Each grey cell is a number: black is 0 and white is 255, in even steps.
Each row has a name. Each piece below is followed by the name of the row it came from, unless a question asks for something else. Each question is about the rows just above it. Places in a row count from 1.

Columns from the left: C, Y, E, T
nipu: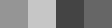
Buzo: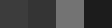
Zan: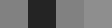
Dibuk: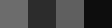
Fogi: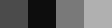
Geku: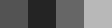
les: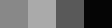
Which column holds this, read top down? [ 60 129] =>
C
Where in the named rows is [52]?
Buzo, 2

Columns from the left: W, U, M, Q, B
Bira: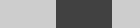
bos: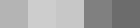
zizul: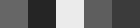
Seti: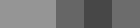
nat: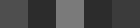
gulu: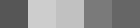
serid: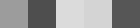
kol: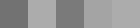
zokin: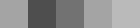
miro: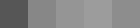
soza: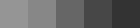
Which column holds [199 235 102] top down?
M
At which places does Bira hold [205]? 1 2 5
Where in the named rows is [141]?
miro, 5
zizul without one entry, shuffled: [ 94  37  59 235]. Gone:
[102]
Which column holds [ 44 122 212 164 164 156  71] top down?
Q
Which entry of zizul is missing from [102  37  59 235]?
[94]
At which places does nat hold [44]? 2 4

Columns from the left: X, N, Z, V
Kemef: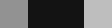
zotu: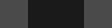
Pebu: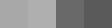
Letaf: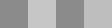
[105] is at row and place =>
Pebu, 3
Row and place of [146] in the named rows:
Kemef, 1
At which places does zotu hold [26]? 2 3
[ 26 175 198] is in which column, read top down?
N
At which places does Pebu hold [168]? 1

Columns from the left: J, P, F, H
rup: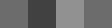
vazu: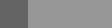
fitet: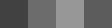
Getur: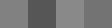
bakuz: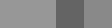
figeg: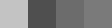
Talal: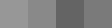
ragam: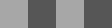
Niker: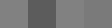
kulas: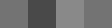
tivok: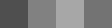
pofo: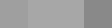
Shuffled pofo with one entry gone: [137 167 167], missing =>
[159]
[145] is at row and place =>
rup, 3
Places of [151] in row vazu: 2 3 4

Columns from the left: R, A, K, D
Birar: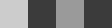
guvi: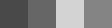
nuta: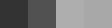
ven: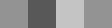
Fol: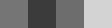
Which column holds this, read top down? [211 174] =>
K
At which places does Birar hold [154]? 3
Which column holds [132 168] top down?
D
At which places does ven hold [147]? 1 4

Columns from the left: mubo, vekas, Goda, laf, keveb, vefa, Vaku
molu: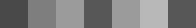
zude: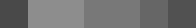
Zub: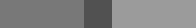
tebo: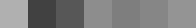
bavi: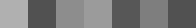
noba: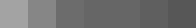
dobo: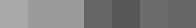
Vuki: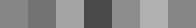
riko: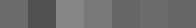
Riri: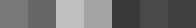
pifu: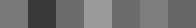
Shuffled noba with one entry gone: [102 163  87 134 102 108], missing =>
[95]
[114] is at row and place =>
Vuki, 2
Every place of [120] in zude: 4 5
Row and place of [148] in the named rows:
tebo, 7
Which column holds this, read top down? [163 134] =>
Goda

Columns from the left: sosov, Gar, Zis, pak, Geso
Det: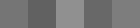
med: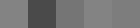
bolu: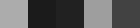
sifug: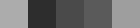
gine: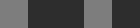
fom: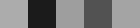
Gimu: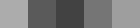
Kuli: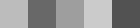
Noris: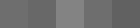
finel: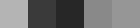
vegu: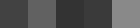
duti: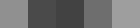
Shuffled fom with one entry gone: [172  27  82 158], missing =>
[164]
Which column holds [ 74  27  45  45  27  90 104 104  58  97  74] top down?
Gar
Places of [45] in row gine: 2 3 5
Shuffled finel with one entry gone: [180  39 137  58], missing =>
[150]

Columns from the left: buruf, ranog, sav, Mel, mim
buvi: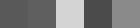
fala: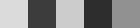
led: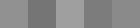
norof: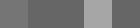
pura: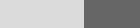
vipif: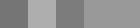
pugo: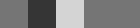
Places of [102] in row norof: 2 3 5
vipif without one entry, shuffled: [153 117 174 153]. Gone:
[124]
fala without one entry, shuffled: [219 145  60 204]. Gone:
[45]
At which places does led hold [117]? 2
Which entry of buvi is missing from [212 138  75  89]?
[95]
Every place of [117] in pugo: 1 4 5
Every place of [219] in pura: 1 2 3

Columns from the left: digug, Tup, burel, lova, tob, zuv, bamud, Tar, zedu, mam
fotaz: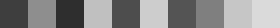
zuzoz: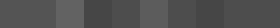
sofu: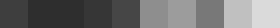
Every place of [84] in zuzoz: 1 2
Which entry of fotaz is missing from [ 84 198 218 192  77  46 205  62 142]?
[127]
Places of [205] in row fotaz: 6
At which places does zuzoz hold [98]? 3
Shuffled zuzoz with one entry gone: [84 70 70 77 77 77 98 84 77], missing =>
[92]
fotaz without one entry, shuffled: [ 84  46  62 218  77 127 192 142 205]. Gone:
[198]
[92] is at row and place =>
zuzoz, 6

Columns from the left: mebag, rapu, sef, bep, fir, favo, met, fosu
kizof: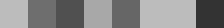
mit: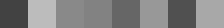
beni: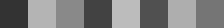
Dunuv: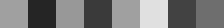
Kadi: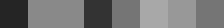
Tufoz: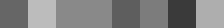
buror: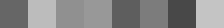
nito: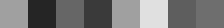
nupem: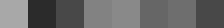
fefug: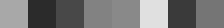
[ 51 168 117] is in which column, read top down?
fosu
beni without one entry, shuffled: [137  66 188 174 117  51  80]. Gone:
[180]
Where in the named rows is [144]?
buror, 3
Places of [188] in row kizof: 1 6 7
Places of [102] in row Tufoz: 1

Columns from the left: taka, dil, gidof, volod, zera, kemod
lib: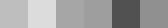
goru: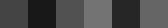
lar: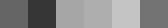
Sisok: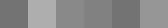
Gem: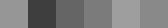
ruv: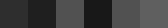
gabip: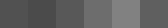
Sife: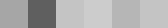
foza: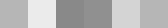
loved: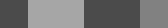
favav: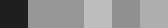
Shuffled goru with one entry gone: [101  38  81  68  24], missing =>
[115]
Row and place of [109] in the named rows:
gabip, 4
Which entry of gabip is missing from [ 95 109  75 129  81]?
[88]
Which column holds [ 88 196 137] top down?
gidof
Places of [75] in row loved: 1 4 5
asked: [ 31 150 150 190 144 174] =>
favav
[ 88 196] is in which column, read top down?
gidof

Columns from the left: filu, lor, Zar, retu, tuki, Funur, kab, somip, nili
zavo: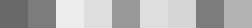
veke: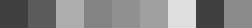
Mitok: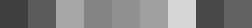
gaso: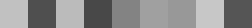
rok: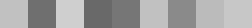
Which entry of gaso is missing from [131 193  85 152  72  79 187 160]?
[199]
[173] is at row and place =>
veke, 3
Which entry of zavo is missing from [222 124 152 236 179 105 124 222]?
[214]
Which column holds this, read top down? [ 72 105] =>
retu
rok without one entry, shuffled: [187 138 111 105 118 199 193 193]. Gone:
[207]

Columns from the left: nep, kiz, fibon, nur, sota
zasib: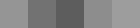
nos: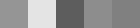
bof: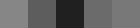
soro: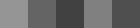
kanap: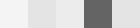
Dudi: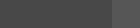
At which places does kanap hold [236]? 3
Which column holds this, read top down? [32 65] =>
fibon
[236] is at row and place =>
kanap, 3
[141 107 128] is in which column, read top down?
nur
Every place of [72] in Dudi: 1 2 3 4

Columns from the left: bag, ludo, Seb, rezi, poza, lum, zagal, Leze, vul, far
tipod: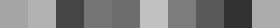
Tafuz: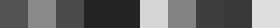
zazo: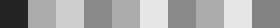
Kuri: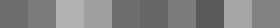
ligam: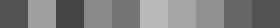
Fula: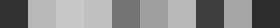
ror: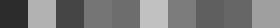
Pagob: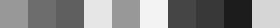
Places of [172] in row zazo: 2 5 8
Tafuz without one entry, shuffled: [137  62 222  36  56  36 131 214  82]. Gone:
[75]
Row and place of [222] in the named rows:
Tafuz, 10
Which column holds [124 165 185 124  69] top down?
zagal
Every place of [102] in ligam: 9

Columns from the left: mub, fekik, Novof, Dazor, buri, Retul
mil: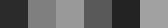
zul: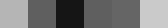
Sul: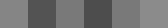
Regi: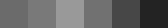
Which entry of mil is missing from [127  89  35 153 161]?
[43]
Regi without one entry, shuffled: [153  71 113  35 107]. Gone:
[121]
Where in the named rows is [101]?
zul, 5
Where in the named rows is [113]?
Regi, 4
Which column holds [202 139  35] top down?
Retul

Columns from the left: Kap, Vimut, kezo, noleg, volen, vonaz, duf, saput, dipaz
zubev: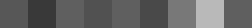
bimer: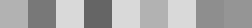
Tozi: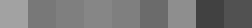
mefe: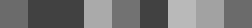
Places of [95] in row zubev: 3 5 9
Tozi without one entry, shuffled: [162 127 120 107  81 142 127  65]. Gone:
[134]
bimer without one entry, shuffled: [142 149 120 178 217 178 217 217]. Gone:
[101]
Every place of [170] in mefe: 4
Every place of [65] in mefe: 2 3 6
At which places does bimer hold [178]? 1 6
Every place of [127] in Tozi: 3 5

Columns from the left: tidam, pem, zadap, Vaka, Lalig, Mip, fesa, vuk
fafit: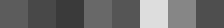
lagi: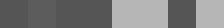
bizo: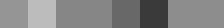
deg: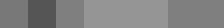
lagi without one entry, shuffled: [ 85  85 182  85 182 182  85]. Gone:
[92]
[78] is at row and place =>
fafit, 8
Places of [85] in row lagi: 1 3 4 7
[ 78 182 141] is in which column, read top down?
vuk
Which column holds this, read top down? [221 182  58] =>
Mip
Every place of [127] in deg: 3 7 8
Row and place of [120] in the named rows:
deg, 1

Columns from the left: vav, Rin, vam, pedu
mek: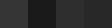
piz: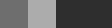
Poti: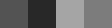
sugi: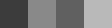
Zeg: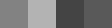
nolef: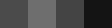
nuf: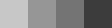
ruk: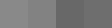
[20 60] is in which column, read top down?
pedu
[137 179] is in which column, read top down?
Rin
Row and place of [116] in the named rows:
nuf, 3
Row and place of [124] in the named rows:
Poti, 4
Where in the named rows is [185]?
sugi, 4
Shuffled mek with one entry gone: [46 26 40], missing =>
[53]
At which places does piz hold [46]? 3 4

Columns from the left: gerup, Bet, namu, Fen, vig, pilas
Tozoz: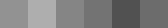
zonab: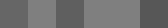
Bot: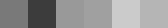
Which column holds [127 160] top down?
Fen
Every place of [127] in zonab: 2 4 5

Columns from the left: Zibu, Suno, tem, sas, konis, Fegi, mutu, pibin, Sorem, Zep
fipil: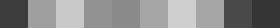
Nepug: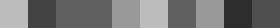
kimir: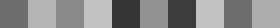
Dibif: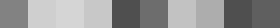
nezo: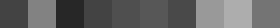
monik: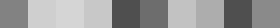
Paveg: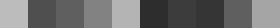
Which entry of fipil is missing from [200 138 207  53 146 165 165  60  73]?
[159]
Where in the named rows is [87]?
nezo, 6
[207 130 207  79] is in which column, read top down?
Suno
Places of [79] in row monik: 5 9

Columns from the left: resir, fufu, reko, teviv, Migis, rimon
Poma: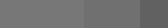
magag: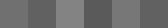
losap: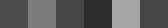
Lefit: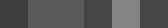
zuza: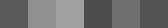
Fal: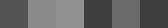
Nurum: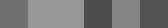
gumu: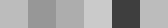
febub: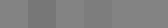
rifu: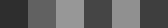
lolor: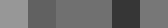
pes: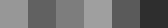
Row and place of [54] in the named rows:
lolor, 5
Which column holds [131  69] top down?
reko
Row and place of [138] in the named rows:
Fal, 2
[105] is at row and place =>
Fal, 5
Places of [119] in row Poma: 1 2 3

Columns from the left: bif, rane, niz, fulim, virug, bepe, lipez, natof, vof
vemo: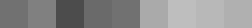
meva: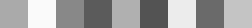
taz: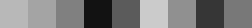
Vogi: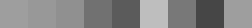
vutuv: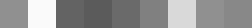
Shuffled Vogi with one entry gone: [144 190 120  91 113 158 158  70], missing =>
[152]
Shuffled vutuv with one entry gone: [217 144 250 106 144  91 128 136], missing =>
[99]
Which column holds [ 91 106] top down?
virug
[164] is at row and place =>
taz, 2
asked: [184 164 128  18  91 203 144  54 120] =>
taz
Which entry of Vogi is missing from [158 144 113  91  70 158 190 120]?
[152]

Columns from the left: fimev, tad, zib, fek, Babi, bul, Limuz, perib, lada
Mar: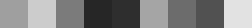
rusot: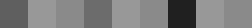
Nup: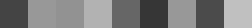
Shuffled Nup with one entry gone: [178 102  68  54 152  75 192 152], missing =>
[146]
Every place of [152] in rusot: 2 5 8
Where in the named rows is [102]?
Nup, 5
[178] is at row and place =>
Nup, 4
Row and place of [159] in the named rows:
Mar, 1

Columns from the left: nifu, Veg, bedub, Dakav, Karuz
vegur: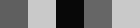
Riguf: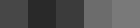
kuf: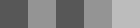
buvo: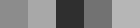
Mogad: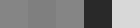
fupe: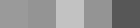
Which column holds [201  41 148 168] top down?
Veg
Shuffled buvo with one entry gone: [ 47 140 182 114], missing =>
[168]
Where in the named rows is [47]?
buvo, 3
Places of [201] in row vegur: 2 5
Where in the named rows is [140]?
buvo, 1
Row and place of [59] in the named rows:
Riguf, 3
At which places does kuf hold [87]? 1 3

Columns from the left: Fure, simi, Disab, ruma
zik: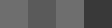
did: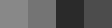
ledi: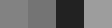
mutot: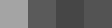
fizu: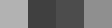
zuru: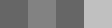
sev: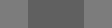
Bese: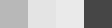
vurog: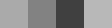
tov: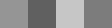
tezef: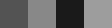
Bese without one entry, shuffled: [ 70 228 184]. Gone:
[234]
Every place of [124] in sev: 1 4
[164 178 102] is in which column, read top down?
Fure

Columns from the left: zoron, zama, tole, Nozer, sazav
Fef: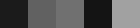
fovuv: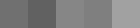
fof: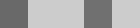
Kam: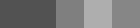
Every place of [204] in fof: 2 3 5
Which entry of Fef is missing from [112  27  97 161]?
[20]
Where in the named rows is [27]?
Fef, 1
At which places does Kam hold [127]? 3
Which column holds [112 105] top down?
zoron

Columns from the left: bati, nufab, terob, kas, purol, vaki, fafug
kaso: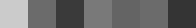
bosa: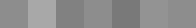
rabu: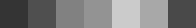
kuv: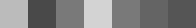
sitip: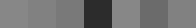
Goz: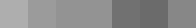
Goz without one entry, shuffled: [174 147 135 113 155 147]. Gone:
[107]
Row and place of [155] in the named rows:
Goz, 2
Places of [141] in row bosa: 1 4 7
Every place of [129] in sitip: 2 7
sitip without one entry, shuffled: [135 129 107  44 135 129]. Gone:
[121]
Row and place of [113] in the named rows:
Goz, 5

